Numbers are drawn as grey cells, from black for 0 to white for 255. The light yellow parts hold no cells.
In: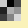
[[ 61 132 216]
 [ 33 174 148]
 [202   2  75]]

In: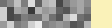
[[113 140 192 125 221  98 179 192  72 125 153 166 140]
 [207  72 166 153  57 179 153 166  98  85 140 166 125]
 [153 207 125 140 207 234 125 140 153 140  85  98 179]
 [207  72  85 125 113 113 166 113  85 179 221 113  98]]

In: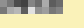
[[119 171 183  93 224 144 157 119 132]
 [144 119  77  65 132 107 171  93 107]]

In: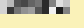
[[211  56 116 145 157  84  43 240  29 130]
 [211 185  84  72 100 116  43 130 224 199]]

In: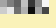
[[204 231 111 177  13 164  69]
 [164 126  97 192  55 138 245]]

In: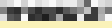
[[210 222 248 210 248 222 235 248 222 235 235 194 103 248 222 210]
 [222  87  73 248  46  59  30  73 168  46  46 235  59  59 180 248]
 [130  59  46 130  73  46  73  73  46  87 117 142 194  59 168 117]]

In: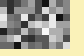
[[134 175 218  63  48  88  88 205 175  75]
 [190  48 148 148 148  75 218 148 175 134]
 [205 134 118  48 190 218 190 233 161 161]
 [233 118 104 233  63 118  63 233  19  88]
 [ 32 104  88 190 104 134 248 175 175 134]
 [ 88  48  75 118 161  75  19 175 104 134]
 [104 104  19 161 104 118  88 161 118 218]]
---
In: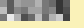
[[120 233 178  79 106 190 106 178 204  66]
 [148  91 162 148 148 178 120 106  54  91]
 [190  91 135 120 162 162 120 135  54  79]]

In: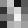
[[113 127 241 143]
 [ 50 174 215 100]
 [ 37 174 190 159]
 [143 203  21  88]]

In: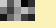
[[202  90 178   7  47]
 [ 22 106 165  62  34]
 [119  62 149 190 135]]

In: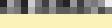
[[ 91 136 121  50 180 105  91 136  91  91 105  77 105 151  77 121]
 [ 35 166 105  35 204 121  63 151  63  35 151  63 136 121 151 236]]

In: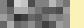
[[129  65 210 196  77 129 129 184 143 117]
 [129 103 172 172 143 117  90  90  77 158]
 [103 172 103 117 143 103  65  90 158 143]
 [158 129  49  65 103  90 117 143 129 143]]

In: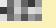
[[ 57  99 206 138 219 206]
 [231 111 190  99  57 153]
 [219 111 165  84 153 124]]

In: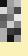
[[ 90 119 232]
 [ 20 160 190]
 [174  20 148]
 [105 205 133]
 [217 148  74]
 [174  59  47]]
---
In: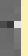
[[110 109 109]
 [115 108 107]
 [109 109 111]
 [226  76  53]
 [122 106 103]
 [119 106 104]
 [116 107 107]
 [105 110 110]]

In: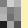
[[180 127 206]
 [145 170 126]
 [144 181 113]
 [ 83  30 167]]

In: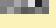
[[129 133 130 168 134 221  34]
 [105 123 166 125  89  99 130]]

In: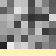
[[ 89 182 111 196 191  72 182 127]
 [ 95  95 129 226 201  85 127 162]
 [216 175 190 157  97  49  60  56]
 [119 159 178  66 198  78 179 165]
 [ 76 161 153 159 178 114 198  58]
 [108 134  65 166  82 164 162 152]
 [116  36 236 198 211 167  91 133]]

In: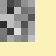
[[166 153  72  95 144]
 [128 155  44 193 114]
 [ 86 192 193 139 143]
 [161  44 191 168  80]
 [162 120  58 223 117]
 [192 116 169 145 131]]

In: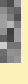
[[152  99  77]
 [100 141 109]
 [ 82 158 127]
 [125 159 182]
 [156 144  63]
 [158  96  69]
 [116 203 117]
 [142 110 145]
 [151 103 138]]

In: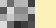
[[ 64 199 109 180 183]
 [194  86 218 137 137]
 [ 69 166 198 158 155]
 [ 81 220 108  45  62]]

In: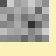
[[141  81 206 157 172 203 171]
 [189 150 155 172 154 181 103]
 [136 176 114 158 120 140 161]
 [156 133 142 170 141  49 105]
 [205 190 169 161 172 134 159]
 [138 141 135 135 104 137 109]]
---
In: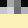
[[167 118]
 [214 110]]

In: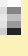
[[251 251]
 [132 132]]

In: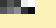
[[ 87  60]
 [115 142]]

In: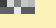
[[214 130]
 [ 96 231]]

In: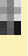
[[132 218]
 [122 162]]

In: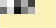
[[252  82]
 [219  19]]
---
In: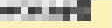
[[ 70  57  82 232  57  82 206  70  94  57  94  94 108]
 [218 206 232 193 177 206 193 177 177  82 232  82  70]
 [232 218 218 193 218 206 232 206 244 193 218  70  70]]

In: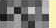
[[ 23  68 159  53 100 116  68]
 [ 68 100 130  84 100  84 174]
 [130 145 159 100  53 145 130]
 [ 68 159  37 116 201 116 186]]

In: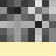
[[143  47  32 115 214 115 156 200]
 [ 47  75 103  59  75 226  59 184]
 [ 75 103 143 103  90 200  75 143]
 [ 75 115 156 103  59 200  75 131]
 [ 90 131 156 115  59 184  90 131]
 [184 172 156 172 172  32 184  90]]

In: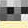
[[ 99  25 126  41]
 [ 85 114  99 229]
 [166 217 192 153]]

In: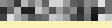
[[ 44  97 183  32  32 197 155  83 155 110 139  44 125  32  69 110]
 [139 125  56 183 125 170  97 212 212 155  97  83 139 125 224 110]
 [ 69 224 170 139  83  97 110 197 183 155  83  56 110  20 224 197]]

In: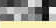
[[ 79  48  79 106 223 193  20  48]
 [106  94 207 119 149 119  20 193]
 [164 207 180 180 133  63  35 239]]
